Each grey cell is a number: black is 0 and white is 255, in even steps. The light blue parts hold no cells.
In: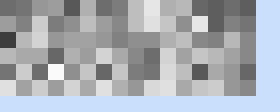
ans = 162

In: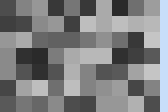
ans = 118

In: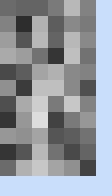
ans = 177

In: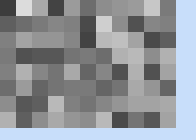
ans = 95

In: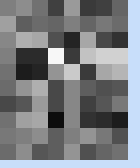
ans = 141

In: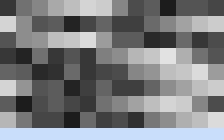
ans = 119

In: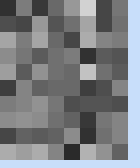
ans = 158

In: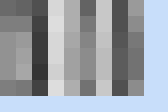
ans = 120
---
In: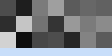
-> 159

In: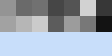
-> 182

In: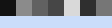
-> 119

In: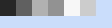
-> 177

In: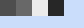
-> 78

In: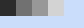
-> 114

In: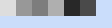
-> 153
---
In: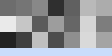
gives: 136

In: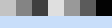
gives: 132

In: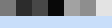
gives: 121

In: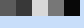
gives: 91

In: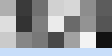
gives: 134

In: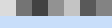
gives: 131

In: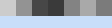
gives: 131
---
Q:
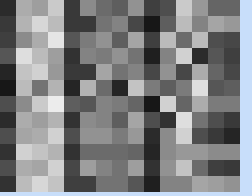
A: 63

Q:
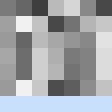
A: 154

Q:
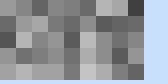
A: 85

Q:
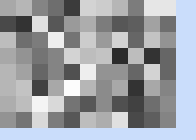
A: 189

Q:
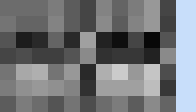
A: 84

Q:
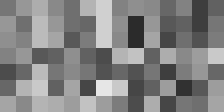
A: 143

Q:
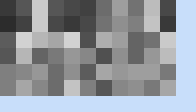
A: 92

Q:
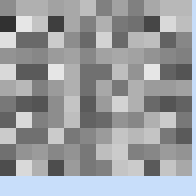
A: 223

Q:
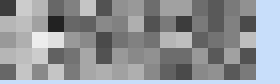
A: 153
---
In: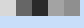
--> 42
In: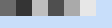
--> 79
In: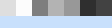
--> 153
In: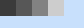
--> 86
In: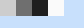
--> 112
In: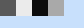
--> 234
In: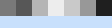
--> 202
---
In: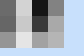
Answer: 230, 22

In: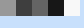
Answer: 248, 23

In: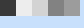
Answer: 236, 56

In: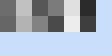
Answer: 237, 43

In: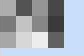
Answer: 237, 58

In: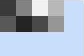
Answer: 241, 36

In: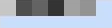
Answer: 198, 51
